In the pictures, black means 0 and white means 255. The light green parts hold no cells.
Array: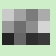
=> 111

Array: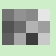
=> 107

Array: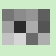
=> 43

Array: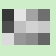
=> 192

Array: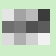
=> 120

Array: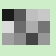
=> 108

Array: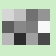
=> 136
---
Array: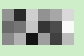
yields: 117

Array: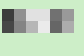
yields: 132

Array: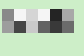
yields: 69

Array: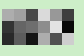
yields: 101

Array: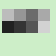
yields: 52

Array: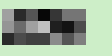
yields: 107

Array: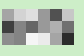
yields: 132

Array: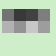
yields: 147

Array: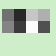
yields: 59

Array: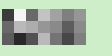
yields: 185
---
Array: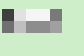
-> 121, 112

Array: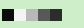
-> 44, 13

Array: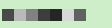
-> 97, 73

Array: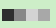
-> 168, 46

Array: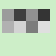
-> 52, 177

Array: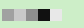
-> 232, 161

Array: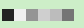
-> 117, 35
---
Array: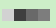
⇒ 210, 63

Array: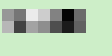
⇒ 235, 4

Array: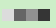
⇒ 220, 53

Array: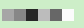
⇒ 251, 39

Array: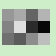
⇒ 222, 8

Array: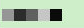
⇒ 198, 10

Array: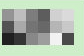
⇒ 242, 32

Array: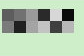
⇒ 215, 11

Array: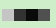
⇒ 197, 10

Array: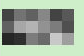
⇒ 200, 38
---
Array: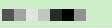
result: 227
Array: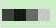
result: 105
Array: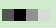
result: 146
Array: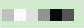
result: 223
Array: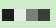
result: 126
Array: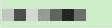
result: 214
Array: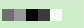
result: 6
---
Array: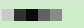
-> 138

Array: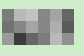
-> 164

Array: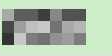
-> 135

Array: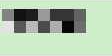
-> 53

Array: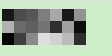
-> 168

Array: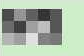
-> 86

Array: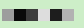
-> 29

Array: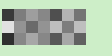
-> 79
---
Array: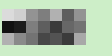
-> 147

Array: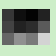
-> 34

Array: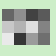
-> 90

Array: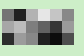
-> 136

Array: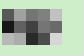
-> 193

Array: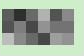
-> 137

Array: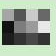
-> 104

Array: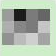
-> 102

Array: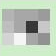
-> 155
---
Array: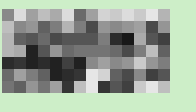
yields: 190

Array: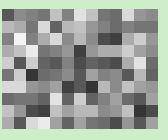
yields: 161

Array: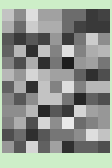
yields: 78

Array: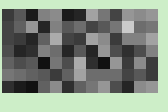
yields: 150

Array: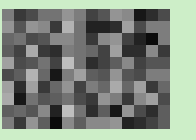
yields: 94

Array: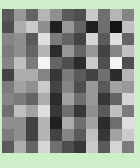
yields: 123

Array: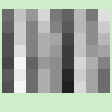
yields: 108

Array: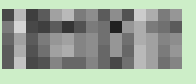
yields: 132

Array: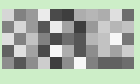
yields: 109
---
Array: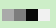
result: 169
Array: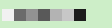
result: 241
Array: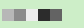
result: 183
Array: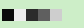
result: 12
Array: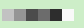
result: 194
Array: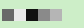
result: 105
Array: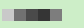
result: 201
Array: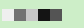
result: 239
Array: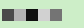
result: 74
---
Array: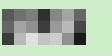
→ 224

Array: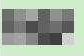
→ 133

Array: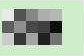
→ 163

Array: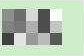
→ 152

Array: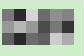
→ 108

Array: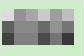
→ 128

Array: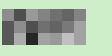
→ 38

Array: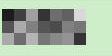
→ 180
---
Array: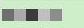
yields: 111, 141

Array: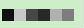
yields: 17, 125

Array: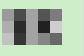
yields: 154, 104

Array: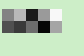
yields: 131, 165

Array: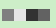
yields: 127, 98

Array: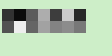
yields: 50, 120
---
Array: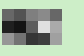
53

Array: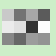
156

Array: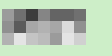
196

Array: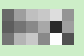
200

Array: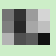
92

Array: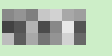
168

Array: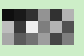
114

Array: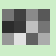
97

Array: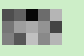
192

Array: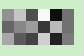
67
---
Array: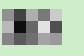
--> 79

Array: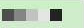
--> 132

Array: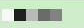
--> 130

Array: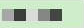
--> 134

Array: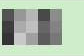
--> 73

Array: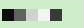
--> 97

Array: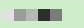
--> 156
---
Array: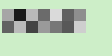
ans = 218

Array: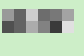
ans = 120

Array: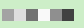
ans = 143

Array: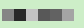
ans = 98

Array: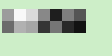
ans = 30

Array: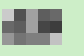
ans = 105

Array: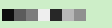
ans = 39

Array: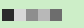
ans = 109
